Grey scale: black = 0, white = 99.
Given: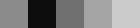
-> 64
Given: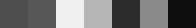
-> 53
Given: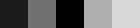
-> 68
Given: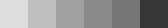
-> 46
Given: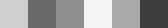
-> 66
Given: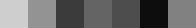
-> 5
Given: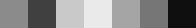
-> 46
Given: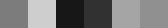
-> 64
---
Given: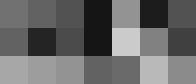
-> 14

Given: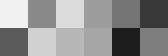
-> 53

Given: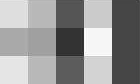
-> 62

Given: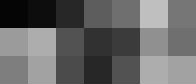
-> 67

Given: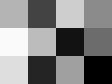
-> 73

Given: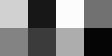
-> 9
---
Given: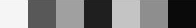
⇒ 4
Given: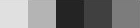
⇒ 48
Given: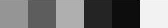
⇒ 94
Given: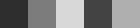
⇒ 68
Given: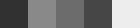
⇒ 92
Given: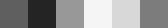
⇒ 48
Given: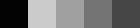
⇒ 27
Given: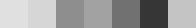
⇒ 76
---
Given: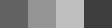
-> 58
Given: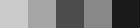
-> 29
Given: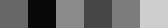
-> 27
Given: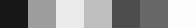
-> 30
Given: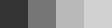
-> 46
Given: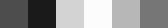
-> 98
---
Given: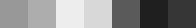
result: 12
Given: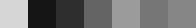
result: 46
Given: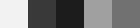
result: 62
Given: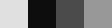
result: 29
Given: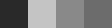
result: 53
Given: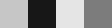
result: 89
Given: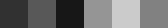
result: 79
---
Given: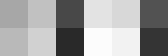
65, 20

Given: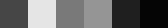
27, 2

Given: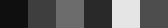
6, 30

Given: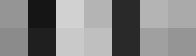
58, 58

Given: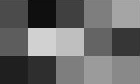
29, 53

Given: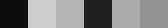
5, 57

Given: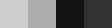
80, 19

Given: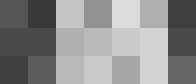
33, 39

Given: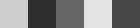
80, 27
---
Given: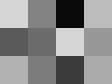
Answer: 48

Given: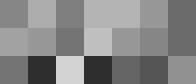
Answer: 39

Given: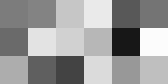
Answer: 85

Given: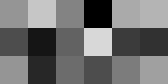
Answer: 30

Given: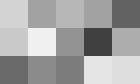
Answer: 48

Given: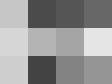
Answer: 26
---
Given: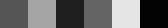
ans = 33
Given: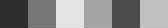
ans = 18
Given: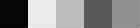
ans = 2
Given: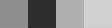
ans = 55
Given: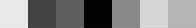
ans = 90
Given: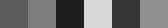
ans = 36
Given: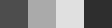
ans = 30
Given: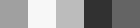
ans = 62
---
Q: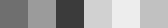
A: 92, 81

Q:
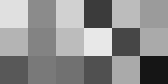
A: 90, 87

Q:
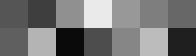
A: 91, 73

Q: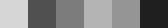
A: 83, 70

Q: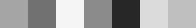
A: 95, 85

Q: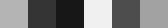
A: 93, 70

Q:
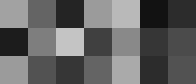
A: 76, 72

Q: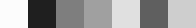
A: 98, 87
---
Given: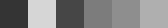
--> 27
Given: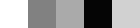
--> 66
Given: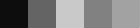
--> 78
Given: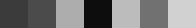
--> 67
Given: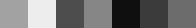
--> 30
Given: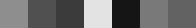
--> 23
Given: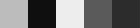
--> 92
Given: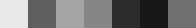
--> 64
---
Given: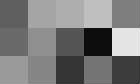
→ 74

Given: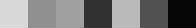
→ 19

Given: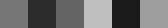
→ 74

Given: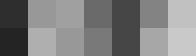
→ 41

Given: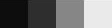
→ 91

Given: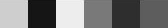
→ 47

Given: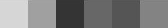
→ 40
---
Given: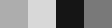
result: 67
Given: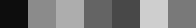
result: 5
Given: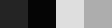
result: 14
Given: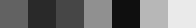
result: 38
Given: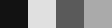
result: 7
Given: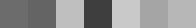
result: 42
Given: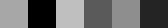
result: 65
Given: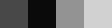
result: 28
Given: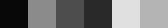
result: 3
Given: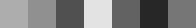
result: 67
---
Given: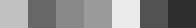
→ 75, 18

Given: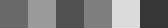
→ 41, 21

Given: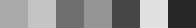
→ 66, 15

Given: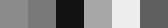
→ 54, 37

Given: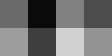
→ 41, 57

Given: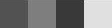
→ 32, 87

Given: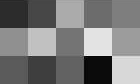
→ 17, 84
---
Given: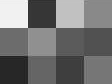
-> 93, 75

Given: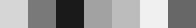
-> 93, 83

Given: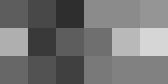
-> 83, 72

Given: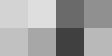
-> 86, 82

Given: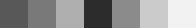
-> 94, 79

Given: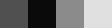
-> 87, 54

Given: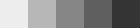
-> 92, 71

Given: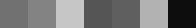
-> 77, 69

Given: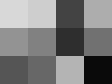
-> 84, 80
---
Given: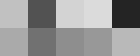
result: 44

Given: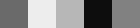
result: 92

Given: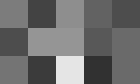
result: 23

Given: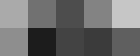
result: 11

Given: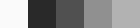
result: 16

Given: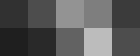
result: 16

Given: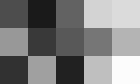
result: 62

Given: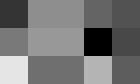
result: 43
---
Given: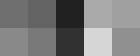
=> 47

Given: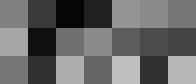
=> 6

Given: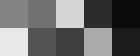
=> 32

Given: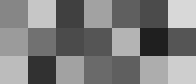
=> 44

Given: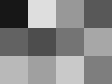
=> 30

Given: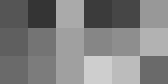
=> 45

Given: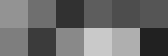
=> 23

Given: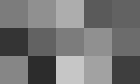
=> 38
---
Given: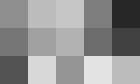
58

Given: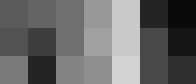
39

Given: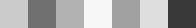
69

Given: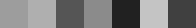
54

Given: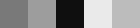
61

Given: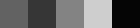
38

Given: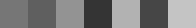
46
